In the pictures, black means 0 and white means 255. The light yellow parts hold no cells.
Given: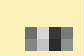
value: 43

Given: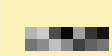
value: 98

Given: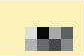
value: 73

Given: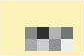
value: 145

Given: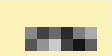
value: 21

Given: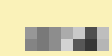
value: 55

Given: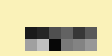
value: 131
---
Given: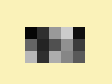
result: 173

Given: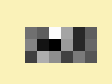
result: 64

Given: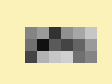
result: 207

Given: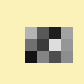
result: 132

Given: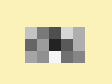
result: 245

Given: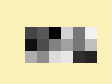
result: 231
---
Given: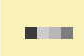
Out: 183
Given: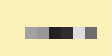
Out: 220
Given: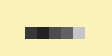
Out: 97
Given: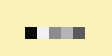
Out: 180
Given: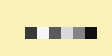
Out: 131
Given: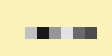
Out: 106
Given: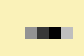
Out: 2
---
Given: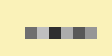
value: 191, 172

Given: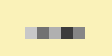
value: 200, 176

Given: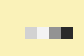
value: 243, 210

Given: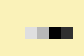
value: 223, 184

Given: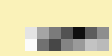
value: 251, 228

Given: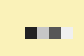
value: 240, 198

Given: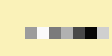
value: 250, 207

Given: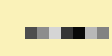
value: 213, 184
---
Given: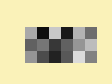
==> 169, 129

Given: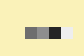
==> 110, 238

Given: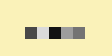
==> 72, 115

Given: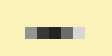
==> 148, 214

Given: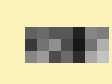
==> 97, 195

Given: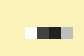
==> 252, 190

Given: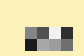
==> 133, 112

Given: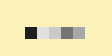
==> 31, 168
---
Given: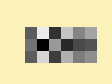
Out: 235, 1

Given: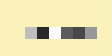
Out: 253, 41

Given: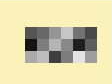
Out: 227, 20

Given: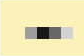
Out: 211, 24

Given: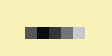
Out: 200, 12

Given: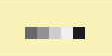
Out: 239, 27
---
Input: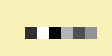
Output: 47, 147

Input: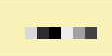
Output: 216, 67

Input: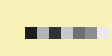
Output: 29, 234

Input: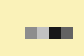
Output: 141, 98

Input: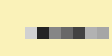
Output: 209, 166

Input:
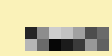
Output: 37, 97

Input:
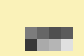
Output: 124, 224
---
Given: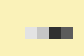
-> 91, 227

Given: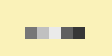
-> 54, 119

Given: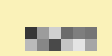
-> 117, 186

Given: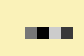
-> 57, 119

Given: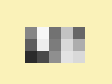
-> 102, 43

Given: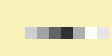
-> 229, 207

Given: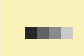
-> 202, 39

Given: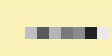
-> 234, 191
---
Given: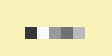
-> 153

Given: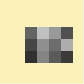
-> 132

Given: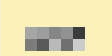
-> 185

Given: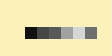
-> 161

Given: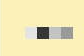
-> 54

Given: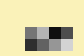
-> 98

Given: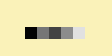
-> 67
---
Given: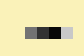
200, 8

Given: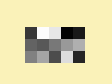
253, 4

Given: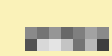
228, 62

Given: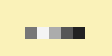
244, 33

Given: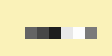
253, 30

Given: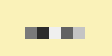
239, 44

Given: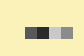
201, 43

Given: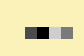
206, 0

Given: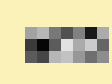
226, 6

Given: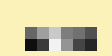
242, 15
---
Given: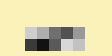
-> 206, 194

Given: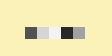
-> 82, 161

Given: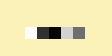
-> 252, 110

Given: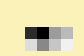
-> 43, 241

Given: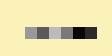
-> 153, 42

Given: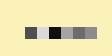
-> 79, 139

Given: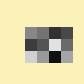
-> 135, 165

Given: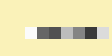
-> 251, 219

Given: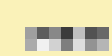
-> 159, 181
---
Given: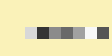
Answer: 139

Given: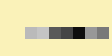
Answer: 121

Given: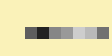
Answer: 134

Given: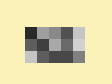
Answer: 105

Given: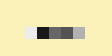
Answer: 102

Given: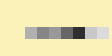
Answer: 153

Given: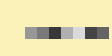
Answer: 121

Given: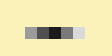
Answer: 121
